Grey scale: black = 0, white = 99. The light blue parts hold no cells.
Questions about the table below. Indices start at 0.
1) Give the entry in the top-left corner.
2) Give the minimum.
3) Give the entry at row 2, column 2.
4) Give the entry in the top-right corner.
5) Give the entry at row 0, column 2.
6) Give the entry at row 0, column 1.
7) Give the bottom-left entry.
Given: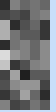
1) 17
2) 12
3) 31
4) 40
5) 40
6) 50
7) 50

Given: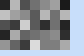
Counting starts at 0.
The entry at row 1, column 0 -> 75
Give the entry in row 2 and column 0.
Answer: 31
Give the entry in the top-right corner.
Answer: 10
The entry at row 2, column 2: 80
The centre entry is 35
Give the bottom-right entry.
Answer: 66
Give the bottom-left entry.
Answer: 58
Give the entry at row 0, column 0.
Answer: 14
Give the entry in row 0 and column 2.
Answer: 31
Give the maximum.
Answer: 85

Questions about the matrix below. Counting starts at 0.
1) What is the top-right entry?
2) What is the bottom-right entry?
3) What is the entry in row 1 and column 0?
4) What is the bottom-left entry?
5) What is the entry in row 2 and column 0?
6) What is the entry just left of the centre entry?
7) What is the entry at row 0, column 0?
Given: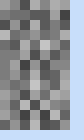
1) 62
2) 57
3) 48
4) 39
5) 31
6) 26
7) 62
